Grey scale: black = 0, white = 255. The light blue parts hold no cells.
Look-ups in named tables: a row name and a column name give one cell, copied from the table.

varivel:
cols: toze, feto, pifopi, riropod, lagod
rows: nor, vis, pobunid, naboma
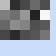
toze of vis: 126
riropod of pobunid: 79
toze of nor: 189
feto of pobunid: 141
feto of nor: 46
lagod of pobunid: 88
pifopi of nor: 72
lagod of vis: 247

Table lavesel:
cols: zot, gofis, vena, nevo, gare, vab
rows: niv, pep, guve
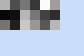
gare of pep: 66
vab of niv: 158
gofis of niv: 78
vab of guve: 183
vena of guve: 200
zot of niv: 179
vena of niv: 118
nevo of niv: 55
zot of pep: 7
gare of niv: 251
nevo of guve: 151
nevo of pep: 119
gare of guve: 87
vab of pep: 45
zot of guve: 116
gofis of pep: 15
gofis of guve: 31
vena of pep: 182

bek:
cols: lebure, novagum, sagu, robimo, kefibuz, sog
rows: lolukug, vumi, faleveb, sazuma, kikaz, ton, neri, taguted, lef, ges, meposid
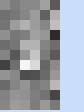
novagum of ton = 88
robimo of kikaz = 179
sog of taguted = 152
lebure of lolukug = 143
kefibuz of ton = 124
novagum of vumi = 119
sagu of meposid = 152
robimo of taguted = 80
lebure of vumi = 112
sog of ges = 70
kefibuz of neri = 102
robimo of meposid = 125

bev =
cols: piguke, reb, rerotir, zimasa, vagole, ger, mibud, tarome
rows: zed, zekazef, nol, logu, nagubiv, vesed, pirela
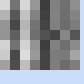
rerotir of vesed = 220
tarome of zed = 143
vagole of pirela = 68
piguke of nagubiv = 210
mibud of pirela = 108
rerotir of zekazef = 194
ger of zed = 128
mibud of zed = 112
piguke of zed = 216
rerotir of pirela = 190
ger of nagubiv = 129
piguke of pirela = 161
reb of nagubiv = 114
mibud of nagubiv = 111
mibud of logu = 135
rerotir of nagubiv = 210
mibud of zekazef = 110
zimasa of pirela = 119

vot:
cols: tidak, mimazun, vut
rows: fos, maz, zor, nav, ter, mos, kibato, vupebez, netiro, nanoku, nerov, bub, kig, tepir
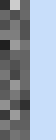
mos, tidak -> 73
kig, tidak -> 125
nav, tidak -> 127
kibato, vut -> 100
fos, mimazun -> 204
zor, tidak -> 78
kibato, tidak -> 96
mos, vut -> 100
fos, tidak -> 46
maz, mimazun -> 80
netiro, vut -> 106
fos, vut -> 102
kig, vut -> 96
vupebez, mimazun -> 70
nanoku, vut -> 80
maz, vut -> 105
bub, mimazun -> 155
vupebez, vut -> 106
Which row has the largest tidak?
nerov

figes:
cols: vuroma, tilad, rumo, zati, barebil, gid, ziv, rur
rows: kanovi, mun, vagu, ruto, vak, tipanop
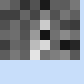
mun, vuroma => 64
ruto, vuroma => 104
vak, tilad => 102
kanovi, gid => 95
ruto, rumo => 83
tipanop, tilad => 120
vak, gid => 97
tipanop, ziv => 138
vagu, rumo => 78
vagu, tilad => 108
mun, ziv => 117
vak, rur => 38
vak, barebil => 216
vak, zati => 187
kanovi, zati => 82
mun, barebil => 130
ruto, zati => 154
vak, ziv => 22
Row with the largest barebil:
vak

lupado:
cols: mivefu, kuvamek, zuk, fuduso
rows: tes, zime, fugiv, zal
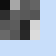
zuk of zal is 40
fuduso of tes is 100
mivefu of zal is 105
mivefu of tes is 13
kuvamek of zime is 97
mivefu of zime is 46
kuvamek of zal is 86
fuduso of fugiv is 213
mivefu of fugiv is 87
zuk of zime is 89
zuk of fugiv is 36
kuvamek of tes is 167
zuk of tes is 90
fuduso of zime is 85
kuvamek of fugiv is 92
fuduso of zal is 220

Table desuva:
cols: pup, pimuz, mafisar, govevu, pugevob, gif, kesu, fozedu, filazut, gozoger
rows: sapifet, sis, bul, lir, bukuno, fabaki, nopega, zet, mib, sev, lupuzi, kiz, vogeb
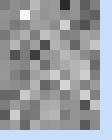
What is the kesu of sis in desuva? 140
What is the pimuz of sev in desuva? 106
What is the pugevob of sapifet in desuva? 151
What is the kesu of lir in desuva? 129
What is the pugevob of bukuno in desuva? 79
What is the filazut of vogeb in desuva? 91
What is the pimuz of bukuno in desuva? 182
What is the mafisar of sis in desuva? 246
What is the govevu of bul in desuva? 160
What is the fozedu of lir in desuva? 131
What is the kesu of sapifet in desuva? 41
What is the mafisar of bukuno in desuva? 126
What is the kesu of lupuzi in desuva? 146
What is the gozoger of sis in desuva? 96
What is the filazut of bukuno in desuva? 161

